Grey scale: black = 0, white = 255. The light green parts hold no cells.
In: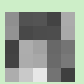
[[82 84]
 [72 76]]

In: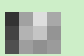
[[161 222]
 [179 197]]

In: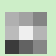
[[162 132]
 [239 181]]

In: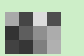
[[ 69 220]
 [ 94 143]]

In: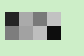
[[170 121]
 [162 190]]

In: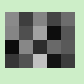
[[ 62 132]
 [ 79 162]]

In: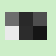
[[41 78]
 [44 21]]

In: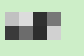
[[220  49]
 [108  45]]
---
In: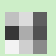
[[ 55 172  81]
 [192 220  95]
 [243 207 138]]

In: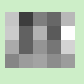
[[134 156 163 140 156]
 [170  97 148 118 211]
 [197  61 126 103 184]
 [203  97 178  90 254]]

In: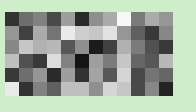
[[ 50 110 129  73 158  42 143 171 248 123 171 150]
 [ 57 110 150  42 158  50 164  87 213  73 116 102]
 [135 198 177 184  87 143  27  65 177 123  81  57]
 [150  65 171 116 234 206 198 226 150  95  57 135]
 [191  81  57 220 129  20 158 123 198 102  87 184]
 [234  50 129  95 191 191 143 213 198  73 135  35]]

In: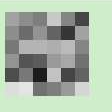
[[ 77 120  27 194  69  99]
 [120 180 180 174 186 133]
 [141 107 147  99  54 162]
 [147  84  92 154 168 113]
 [162 141 126 200 133  69]
 [221 228 113 126 154 213]]

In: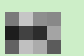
[[ 29  65  44 164]
 [ 98 192 171  91]
 [122 198 142 136]]

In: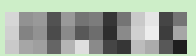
[[201 166 159 101 180 222 138  69  54 188 172  88  31]
 [208 131 146  75 138  88 109  46 138 208 237  61 166]
 [214 146 153  82 153 116 124  54 116 201 229  69 116]]

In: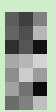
[[ 47  86  18]
 [ 93  63 128]
 [100  79 182]
 [107 128 190]
 [142 205 155]
 [161 114  12]
 [168 182 211]]

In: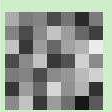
[[ 56 156 103 214 144 178  50]
 [ 75 138 194  56  82 208 138]
 [123 131  75 138 150 186 208]
 [131  75 138 194 156 103  63]
 [138 194  56 156 111  23  90]
 [171 123 131  75 117  43 123]
 [194  56 156 103 163 178 235]]
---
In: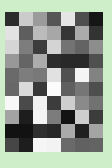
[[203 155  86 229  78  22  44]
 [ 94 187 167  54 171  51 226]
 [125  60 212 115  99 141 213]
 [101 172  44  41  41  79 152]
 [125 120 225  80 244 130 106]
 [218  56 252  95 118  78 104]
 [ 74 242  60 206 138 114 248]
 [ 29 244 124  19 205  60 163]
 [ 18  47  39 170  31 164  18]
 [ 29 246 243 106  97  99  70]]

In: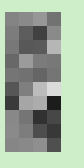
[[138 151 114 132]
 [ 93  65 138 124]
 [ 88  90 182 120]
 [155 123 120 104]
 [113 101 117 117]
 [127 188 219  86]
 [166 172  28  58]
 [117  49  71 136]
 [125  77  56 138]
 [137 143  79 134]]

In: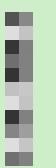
[[136  83]
 [195 222]
 [128  54]
 [129 111]
 [129  52]
 [199 193]
 [195 222]
 [129  52]
 [158 133]
 [197 222]
 [129 112]]

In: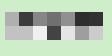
[[ 59 134 112 144  45  50 176]
 [194 240  67 229 158 204 194]]

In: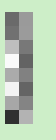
[[154 106]
 [155 113]
 [120 190]
 [ 99 250]
 [129 171]
 [100 243]
 [132 167]
 [179  48]]

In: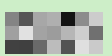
[[ 85 167 175  19 140 204 132]
 [225 163 156 182 206 112 160]
 [ 64 106 188  83 223 202  65]]

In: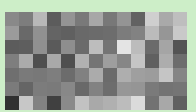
[[125 184  92 148 121 167 120 148  98 207 169 190 137]
 [105 145 100  96 105 107 109 124 130 187 150 201 155]
 [ 94 144  90 142 107 189 116 228 188 107 165  84  92]
 [171  79 169  79 177 116 158 134 197  96 173 109 126]
 [122 120 126 108 129 171 107 174 159 156 197 133 111]
 [101 124 122 136 105 130 109 151 149 122 115 117 123]
 [199 130  64 138 194 169 176 188 219 114 168  96  49]]

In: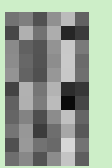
[[126  81 144 187  98 115]
 [176 114 173  38  59  71]
 [ 97  84 147 200 122 138]
 [103  83 141 201 107 140]
 [ 99  80 151 200 111 148]
 [177 118 179  44  55  67]
 [176 124 187  10  70  97]
 [131  78 140 192 101 101]
 [151  60 110 167  88 117]
 [153 114 105 215 115  80]
 [136  83 140 196  94 110]]

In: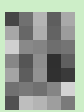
[[112 180  94 169  70]
 [103 174  99 156 167]
 [137 132 110 116 208]
 [ 85 142  47  95 135]
 [ 93 146  48  58 164]
 [120 112 133 211 113]
 [190 180 158 122  81]]
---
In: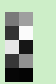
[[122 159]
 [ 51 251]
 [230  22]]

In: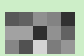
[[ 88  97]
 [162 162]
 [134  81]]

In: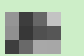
[[149  61]
 [144  55]
 [ 62 105]]

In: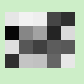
[[230 242]
 [  7 134]
 [223  87]]

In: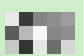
[[231  58]
 [ 93 184]
 [199  52]]

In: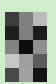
[[ 60 127]
 [ 30 128]
 [131  13]]
